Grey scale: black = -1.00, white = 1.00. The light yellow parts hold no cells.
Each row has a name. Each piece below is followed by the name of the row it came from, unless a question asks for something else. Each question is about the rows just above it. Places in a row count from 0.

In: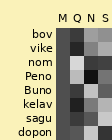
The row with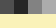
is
vike
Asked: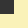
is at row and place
dopon, 3
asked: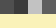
Buno

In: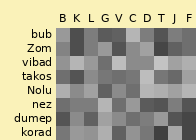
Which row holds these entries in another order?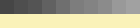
Zom
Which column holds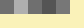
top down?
B
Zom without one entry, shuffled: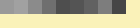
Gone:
[0.03]
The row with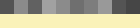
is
dumep
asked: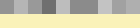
vibad
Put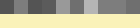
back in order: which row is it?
nez
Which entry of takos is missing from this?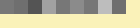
[-0.18]

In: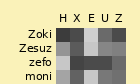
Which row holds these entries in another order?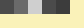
Zoki
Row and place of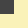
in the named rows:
zefo, 1
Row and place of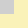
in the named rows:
Zoki, 2

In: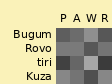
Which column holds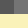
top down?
R
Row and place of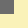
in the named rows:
Bugum, 1

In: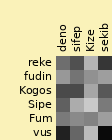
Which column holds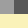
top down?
sekib
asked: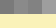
Fum
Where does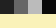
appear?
vus
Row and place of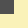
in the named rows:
reke, 1

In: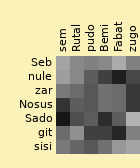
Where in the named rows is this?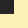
git, 4
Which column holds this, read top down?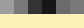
sem
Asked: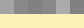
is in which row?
Seb
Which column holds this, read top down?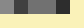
Bemi
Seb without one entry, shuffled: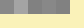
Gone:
[0.34]
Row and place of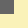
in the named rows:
sisi, 1

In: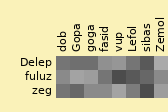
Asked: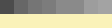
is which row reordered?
zeg
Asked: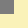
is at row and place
zeg, 5

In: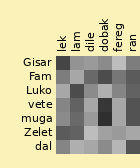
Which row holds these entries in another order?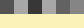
vete
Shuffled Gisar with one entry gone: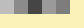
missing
[0.15]
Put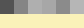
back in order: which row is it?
dal
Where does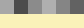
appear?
Luko
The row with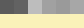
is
Zelet
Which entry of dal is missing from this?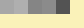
[0.43]
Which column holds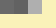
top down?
lam

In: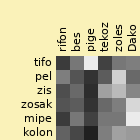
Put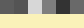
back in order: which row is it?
zosak
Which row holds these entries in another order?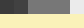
mipe
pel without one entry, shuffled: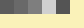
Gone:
[-0.60]
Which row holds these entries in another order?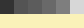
zosak
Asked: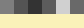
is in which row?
pel
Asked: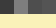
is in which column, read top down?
rifon

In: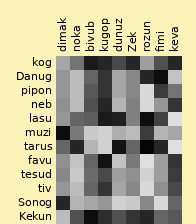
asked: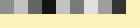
favu
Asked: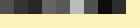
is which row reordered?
Kekun
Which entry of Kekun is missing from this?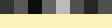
[-0.64]
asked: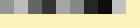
Danug
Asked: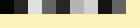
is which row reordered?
tarus
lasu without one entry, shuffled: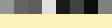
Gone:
[-0.75]
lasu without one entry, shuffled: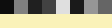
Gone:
[-0.26]

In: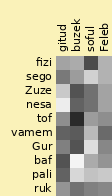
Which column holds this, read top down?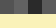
buzek
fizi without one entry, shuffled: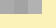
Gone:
[-0.40]
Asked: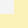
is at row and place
baf, 1
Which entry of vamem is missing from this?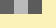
[-0.17]
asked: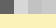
pali

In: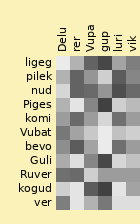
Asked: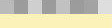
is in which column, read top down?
vik
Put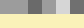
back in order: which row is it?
komi
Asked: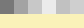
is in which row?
Vubat
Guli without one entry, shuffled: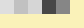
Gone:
[0.34]
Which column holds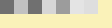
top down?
luri

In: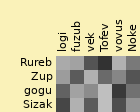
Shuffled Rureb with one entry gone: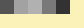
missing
[0.33]
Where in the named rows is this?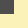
Sizak, 4
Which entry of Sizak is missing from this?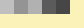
[-0.39]
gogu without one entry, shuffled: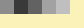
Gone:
[-0.11]
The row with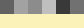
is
gogu
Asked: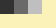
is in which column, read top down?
Tofev

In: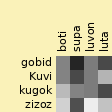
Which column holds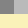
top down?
boti
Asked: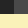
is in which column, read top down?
supa
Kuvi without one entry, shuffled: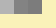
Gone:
[-0.43]
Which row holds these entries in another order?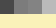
kugok

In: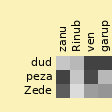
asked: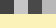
peza
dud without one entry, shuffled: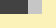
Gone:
[0.44]
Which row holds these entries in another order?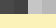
peza
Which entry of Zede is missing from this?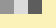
[0.23]
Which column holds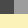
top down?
ven

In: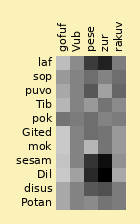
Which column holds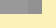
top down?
rakuv
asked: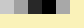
Dil

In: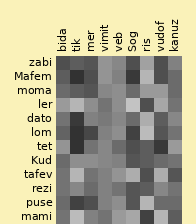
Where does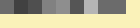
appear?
puse
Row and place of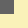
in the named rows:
lom, 0
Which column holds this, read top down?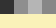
tik
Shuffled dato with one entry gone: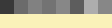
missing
[-0.05]
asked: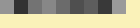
tet
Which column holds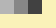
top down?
tik
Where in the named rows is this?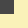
lom, 2

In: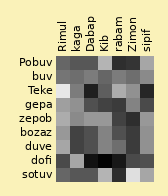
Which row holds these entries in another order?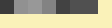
bozaz
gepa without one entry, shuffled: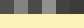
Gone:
[0.25]

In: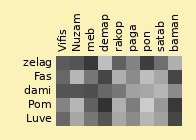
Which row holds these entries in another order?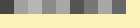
Luve
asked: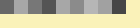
Luve
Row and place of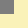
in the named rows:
Pom, 5
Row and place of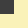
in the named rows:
zelag, 6
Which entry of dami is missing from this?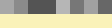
[-0.39]

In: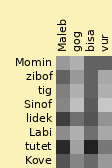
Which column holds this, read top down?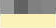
Maleb
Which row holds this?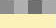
Labi
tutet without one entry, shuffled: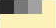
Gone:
[-0.74]
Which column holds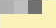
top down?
gog
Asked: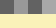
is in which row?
zibof
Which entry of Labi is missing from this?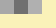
[0.10]
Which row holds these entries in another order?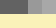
zibof

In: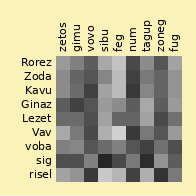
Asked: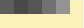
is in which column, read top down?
zoneg
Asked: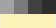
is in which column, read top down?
tagup

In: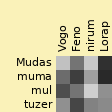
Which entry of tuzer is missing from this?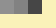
[0.08]
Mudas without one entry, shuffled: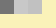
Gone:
[-0.62]
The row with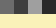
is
muma
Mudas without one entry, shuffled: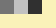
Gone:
[0.57]
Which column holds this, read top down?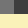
Feno

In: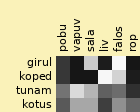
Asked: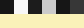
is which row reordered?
girul
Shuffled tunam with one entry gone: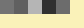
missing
[0.71]
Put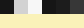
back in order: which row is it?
koped
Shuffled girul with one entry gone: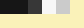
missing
[-0.78]
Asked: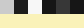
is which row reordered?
girul

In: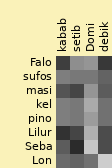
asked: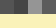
masi
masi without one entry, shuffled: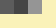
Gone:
[-0.34]

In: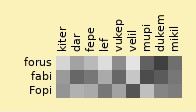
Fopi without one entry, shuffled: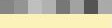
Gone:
[-0.02]
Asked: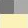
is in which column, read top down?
fepe

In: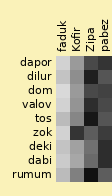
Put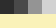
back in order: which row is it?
valov
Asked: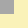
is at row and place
dabi, 1
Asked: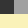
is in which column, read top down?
Kofir
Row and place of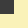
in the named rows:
zok, 3

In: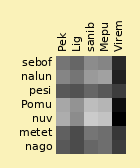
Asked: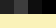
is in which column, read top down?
Virem
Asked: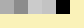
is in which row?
nuv
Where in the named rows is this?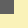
metet, 0

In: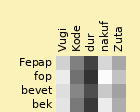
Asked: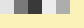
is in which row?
bek
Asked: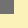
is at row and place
fop, 1

